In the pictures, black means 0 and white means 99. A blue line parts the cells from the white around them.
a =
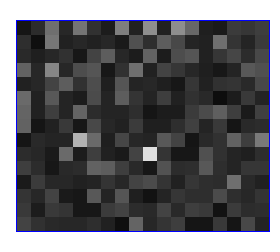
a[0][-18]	8
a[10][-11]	24
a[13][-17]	11
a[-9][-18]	39
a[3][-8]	26
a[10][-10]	16
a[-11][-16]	26
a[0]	[8, 17, 43, 15, 45, 19, 11, 49, 13, 55, 13, 55, 40, 12, 10, 23, 21, 24]
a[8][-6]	8
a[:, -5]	[12, 13, 13, 12, 13, 16, 29, 14, 16, 31, 34, 18, 18, 22, 8]
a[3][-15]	15
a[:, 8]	[13, 31, 11, 43, 14, 20, 18, 23, 15, 26, 16, 26, 12, 17, 39]
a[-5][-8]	32
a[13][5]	9
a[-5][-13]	38
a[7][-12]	15
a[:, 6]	[11, 15, 36, 9, 12, 14, 14, 15, 12, 13, 36, 20, 14, 23, 13]
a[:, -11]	[49, 10, 15, 19, 33, 36, 14, 13, 27, 10, 24, 15, 33, 26, 6]
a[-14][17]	23
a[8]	[8, 16, 14, 14, 69, 41, 12, 27, 15, 14, 34, 26, 8, 16, 19, 38, 24, 47]
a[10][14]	18
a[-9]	[39, 13, 24, 14, 39, 17, 14, 14, 18, 8, 11, 11, 23, 29, 37, 24, 10, 25]
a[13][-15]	20
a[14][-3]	8
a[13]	[22, 11, 22, 20, 9, 9, 23, 26, 17, 16, 26, 16, 24, 22, 7, 23, 17, 18]
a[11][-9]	29
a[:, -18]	[8, 18, 16, 38, 13, 41, 39, 38, 8, 17, 24, 10, 20, 22, 26]
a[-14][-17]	6
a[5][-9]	14
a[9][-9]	87
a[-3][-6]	18
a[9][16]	12

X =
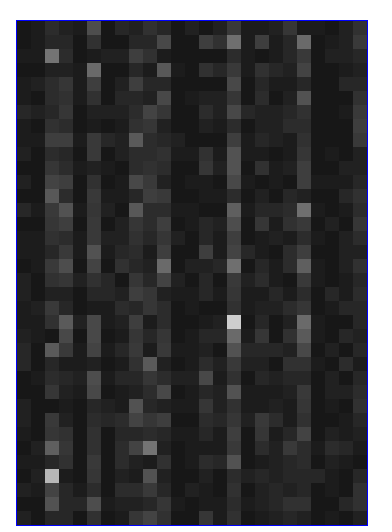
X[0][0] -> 9
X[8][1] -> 11
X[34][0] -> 9
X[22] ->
[13, 11, 9, 28, 9, 28, 9, 11, 21, 15, 21, 9, 11, 15, 15, 41, 11, 21, 9, 19, 35, 11, 9, 15, 13]
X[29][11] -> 11
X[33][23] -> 9
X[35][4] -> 9
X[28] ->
[13, 9, 22, 13, 9, 17, 15, 17, 26, 21, 24, 9, 9, 17, 15, 21, 13, 22, 17, 11, 19, 9, 9, 11, 15]
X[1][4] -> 9
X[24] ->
[15, 9, 15, 11, 11, 13, 9, 11, 19, 35, 13, 9, 11, 17, 13, 22, 13, 13, 9, 19, 19, 11, 9, 17, 11]
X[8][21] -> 9
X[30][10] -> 13
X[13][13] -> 9
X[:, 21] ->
[11, 9, 9, 9, 9, 9, 9, 9, 9, 9, 9, 11, 9, 11, 9, 11, 9, 11, 11, 9, 9, 11, 11, 9, 11, 9, 9, 9, 9, 9, 11, 9, 15, 9, 9, 9]
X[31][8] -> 13
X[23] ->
[15, 9, 35, 22, 11, 26, 11, 15, 22, 11, 22, 11, 11, 13, 9, 32, 15, 15, 15, 13, 28, 9, 13, 9, 15]
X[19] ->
[13, 9, 13, 13, 9, 15, 15, 13, 24, 21, 13, 11, 11, 15, 11, 21, 11, 11, 15, 11, 17, 9, 15, 11, 17]
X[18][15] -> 22
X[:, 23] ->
[13, 13, 13, 11, 15, 9, 11, 9, 9, 9, 13, 11, 15, 11, 9, 13, 13, 13, 11, 11, 15, 9, 15, 9, 17, 9, 13, 9, 11, 11, 15, 11, 9, 9, 15, 9]
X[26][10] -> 28
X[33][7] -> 17
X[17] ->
[9, 11, 22, 30, 9, 26, 9, 19, 15, 13, 41, 9, 13, 13, 15, 43, 9, 15, 11, 17, 37, 11, 9, 13, 19]
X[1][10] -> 28
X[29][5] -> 19
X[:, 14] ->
[13, 19, 9, 15, 9, 13, 13, 11, 9, 11, 13, 9, 11, 9, 13, 11, 11, 15, 9, 11, 9, 13, 15, 9, 13, 11, 13, 13, 15, 11, 11, 15, 9, 9, 11, 11]
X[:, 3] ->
[13, 15, 17, 13, 21, 19, 21, 17, 24, 15, 17, 24, 17, 32, 24, 17, 22, 30, 21, 13, 15, 35, 28, 22, 11, 15, 13, 11, 13, 19, 21, 19, 11, 15, 15, 15]
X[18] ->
[13, 9, 19, 21, 13, 19, 15, 9, 21, 15, 26, 13, 9, 15, 9, 22, 13, 17, 11, 9, 22, 11, 9, 11, 15]
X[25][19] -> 15
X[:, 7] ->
[15, 9, 13, 9, 13, 15, 13, 11, 13, 13, 9, 11, 11, 9, 13, 13, 15, 19, 9, 13, 17, 13, 11, 15, 11, 15, 11, 11, 17, 15, 17, 17, 13, 17, 13, 11]
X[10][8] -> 17
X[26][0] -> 9
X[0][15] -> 22
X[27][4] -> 9

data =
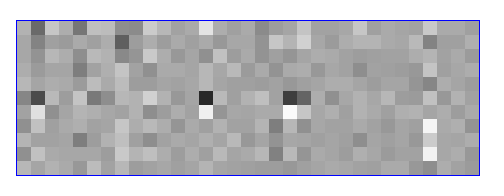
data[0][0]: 69
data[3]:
[67, 60, 64, 64, 49, 63, 68, 76, 63, 56, 66, 66, 64, 71, 65, 72, 60, 66, 57, 66, 67, 59, 65, 63, 55, 63, 62, 61, 59, 76, 62, 65, 67]
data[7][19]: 71
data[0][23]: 65
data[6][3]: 64
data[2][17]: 57
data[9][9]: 74
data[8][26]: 62
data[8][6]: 69
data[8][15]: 72
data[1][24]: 70
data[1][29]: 51
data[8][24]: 55
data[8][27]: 64
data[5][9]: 81
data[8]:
[70, 63, 63, 64, 49, 61, 69, 74, 62, 55, 63, 66, 64, 68, 64, 72, 59, 64, 57, 65, 64, 62, 64, 62, 55, 64, 62, 64, 59, 79, 65, 64, 67]
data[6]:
[63, 87, 56, 64, 70, 68, 65, 63, 69, 55, 61, 67, 63, 93, 58, 65, 64, 66, 66, 97, 77, 65, 68, 62, 69, 66, 62, 68, 69, 64, 67, 61, 66]
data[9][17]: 71
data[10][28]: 59
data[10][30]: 67
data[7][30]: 66
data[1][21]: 65
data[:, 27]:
[64, 65, 63, 61, 64, 61, 68, 64, 64, 63, 66]
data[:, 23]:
[65, 67, 63, 63, 67, 65, 62, 63, 62, 61, 65]
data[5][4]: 76
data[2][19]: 58
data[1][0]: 65
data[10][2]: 69
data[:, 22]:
[63, 60, 66, 65, 67, 56, 68, 63, 64, 64, 66]
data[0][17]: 54
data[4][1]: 64
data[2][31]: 66
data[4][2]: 67
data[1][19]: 70

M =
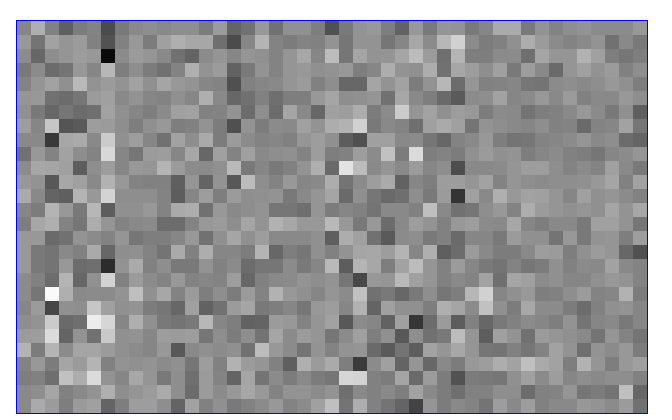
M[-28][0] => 52
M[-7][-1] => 52
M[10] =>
[54, 65, 64, 62, 36, 55, 61, 52, 59, 58, 70, 60, 54, 54, 56, 72, 47, 52, 47, 50, 57, 68, 41, 88, 73, 53, 58, 53, 60, 52, 55, 30, 53, 53, 54, 58, 61, 61, 55, 51, 54, 51, 62, 53, 47]
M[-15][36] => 67
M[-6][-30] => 48
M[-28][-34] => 55
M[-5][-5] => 43
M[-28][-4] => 54
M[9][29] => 49
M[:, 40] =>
[57, 53, 69, 62, 53, 50, 59, 41, 58, 49, 54, 56, 62, 58, 47, 47, 56, 54, 52, 60, 42, 45, 53, 43, 69, 55, 46, 59]
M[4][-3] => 59
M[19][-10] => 56
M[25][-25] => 53
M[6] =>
[56, 47, 40, 46, 42, 43, 63, 56, 52, 49, 54, 62, 63, 50, 51, 57, 42, 55, 42, 64, 53, 40, 62, 61, 67, 48, 54, 79, 58, 63, 56, 61, 59, 48, 54, 53, 45, 49, 50, 53, 59, 54, 47, 56, 37]
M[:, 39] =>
[55, 51, 58, 58, 55, 60, 53, 51, 54, 50, 51, 55, 52, 56, 53, 59, 49, 50, 52, 55, 48, 57, 56, 57, 49, 52, 58, 53]
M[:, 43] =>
[54, 53, 46, 50, 56, 59, 56, 63, 42, 54, 53, 50, 54, 57, 57, 49, 40, 53, 57, 69, 57, 47, 51, 59, 59, 55, 74, 60]
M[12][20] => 53
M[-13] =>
[59, 59, 41, 44, 57, 54, 51, 58, 46, 49, 49, 52, 59, 44, 56, 64, 56, 61, 53, 53, 53, 56, 37, 67, 62, 44, 35, 54, 55, 47, 50, 41, 52, 52, 47, 60, 56, 56, 45, 59, 47, 57, 58, 49, 61]
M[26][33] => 50
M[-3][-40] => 85
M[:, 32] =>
[47, 54, 49, 61, 58, 54, 59, 45, 53, 56, 53, 58, 62, 46, 61, 52, 60, 52, 51, 71, 54, 50, 58, 58, 59, 48, 50, 51]
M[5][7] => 53
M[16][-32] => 67
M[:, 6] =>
[29, 32, 4, 71, 60, 62, 63, 60, 79, 84, 61, 69, 82, 36, 58, 51, 40, 17, 82, 54, 62, 83, 78, 60, 50, 57, 68, 39]
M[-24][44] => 49
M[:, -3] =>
[54, 44, 49, 60, 59, 53, 47, 52, 55, 52, 62, 64, 58, 64, 62, 58, 58, 63, 59, 52, 56, 53, 58, 54, 49, 55, 45, 54]
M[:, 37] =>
[57, 60, 64, 53, 45, 59, 49, 55, 51, 52, 61, 54, 62, 60, 49, 56, 61, 48, 54, 49, 54, 52, 60, 51, 66, 54, 50, 50]
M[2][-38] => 54
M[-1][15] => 47
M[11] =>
[59, 57, 34, 65, 62, 53, 69, 59, 51, 50, 50, 37, 58, 39, 57, 34, 73, 55, 51, 59, 52, 53, 67, 45, 54, 61, 66, 38, 52, 49, 61, 61, 58, 63, 51, 58, 55, 54, 55, 55, 56, 59, 64, 50, 63]
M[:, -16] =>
[47, 54, 60, 67, 57, 49, 63, 62, 46, 49, 52, 49, 47, 74, 57, 47, 68, 58, 58, 55, 49, 42, 44, 63, 40, 60, 53, 58]
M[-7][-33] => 47
